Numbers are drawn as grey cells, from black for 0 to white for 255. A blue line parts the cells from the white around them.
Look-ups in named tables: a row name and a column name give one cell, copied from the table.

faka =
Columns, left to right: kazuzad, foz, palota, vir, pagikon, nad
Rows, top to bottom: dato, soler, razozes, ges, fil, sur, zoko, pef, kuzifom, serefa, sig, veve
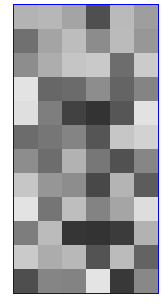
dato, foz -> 183
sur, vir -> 85
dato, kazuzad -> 179
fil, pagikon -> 86
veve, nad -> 136
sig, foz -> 172
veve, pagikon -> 56
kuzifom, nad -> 221
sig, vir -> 83
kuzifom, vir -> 131
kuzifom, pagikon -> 165
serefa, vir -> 51
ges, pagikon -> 100
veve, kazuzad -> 78
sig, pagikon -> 187
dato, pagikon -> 186
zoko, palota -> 178
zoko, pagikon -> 81
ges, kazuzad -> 227
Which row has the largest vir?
veve

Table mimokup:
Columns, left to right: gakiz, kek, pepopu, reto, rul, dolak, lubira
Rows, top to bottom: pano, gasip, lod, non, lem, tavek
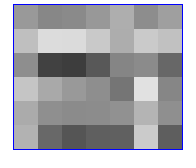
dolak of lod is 139
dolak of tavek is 203
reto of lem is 140
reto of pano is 152
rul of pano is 174
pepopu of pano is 138
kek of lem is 143
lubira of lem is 143
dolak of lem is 180
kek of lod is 65
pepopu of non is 153
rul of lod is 133
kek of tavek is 104
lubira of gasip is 193
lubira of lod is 103

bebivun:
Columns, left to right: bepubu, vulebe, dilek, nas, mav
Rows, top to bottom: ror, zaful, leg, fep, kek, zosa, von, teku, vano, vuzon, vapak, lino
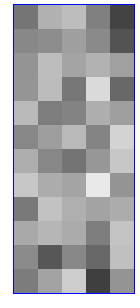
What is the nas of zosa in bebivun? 132
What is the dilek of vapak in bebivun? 135
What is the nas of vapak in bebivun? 104
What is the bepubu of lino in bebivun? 124
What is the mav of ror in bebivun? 67
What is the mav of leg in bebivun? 160
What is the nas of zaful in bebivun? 138
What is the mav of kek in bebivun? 159
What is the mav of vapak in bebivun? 192
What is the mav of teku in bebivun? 148
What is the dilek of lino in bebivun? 205
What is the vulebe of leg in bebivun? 189
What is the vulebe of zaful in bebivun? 141
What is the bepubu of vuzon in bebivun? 169
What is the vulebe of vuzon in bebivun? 182
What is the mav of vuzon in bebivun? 196
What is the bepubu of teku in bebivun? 199
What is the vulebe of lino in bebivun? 163

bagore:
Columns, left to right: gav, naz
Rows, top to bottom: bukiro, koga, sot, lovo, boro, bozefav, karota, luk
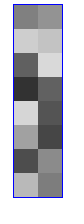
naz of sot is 217
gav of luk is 185
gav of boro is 214
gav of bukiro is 128
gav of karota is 77
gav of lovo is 50
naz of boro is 84
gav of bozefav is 161

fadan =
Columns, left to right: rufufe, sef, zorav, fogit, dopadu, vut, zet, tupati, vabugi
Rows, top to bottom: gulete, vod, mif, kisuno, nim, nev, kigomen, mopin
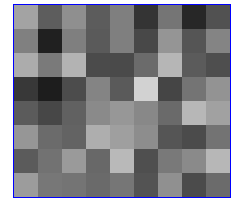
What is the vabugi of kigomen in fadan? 183
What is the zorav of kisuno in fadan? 76
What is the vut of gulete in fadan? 52
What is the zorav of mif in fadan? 179
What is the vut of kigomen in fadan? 79
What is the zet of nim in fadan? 106
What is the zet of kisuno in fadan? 69
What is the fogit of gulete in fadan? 92
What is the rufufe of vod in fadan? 128
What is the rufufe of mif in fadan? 172
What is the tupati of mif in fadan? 91
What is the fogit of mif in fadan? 75
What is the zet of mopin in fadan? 144
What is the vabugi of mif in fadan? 78
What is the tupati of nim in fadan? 183
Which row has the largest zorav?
mif

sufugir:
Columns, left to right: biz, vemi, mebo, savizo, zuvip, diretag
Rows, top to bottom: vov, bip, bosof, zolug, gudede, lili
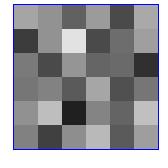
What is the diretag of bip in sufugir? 159
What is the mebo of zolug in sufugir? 90
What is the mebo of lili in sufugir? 142
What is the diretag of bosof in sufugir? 48
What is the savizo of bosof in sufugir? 101
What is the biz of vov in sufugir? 165
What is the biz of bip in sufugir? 60
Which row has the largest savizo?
lili

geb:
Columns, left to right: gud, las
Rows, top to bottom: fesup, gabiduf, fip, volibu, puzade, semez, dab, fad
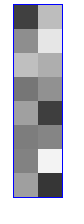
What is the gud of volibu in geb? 118
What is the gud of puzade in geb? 160
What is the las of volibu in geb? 145
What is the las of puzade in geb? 62
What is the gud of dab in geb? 130
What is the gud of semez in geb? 125
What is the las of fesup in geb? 189
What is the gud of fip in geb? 191
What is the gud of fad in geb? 159
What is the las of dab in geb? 243
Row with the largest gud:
fip

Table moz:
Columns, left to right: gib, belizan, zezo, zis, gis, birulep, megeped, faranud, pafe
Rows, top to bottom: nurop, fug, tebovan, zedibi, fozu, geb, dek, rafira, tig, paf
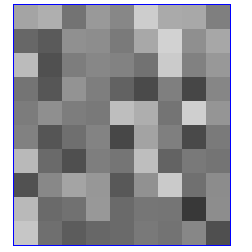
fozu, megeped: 116
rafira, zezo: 164
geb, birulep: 163
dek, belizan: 106
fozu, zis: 121
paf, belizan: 111
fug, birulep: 168
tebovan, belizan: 80
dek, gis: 117
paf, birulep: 121
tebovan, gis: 130
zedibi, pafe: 134
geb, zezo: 111
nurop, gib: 164
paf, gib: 198

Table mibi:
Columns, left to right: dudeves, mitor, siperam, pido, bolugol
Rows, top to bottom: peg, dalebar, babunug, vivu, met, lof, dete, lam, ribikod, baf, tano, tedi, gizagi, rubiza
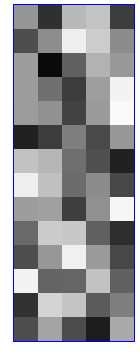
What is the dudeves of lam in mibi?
238
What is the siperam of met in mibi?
67
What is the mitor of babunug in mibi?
10
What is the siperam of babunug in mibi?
96
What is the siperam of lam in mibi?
108
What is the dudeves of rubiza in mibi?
77
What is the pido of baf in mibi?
96
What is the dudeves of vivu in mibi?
157
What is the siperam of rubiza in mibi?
76
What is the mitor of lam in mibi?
192
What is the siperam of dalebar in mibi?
238
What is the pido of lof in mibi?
73
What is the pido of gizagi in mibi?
90
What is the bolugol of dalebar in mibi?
140
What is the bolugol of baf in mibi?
45
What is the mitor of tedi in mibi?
100
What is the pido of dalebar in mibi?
204
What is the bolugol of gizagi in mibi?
126
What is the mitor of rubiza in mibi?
164
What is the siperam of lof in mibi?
127
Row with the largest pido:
dalebar

